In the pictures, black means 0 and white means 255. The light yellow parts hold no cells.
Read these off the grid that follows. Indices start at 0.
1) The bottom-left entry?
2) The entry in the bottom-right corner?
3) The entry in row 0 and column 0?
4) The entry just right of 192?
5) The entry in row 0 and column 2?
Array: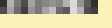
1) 78
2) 63
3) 48
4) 107
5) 120

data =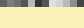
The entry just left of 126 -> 98
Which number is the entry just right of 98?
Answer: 126
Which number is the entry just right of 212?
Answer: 185
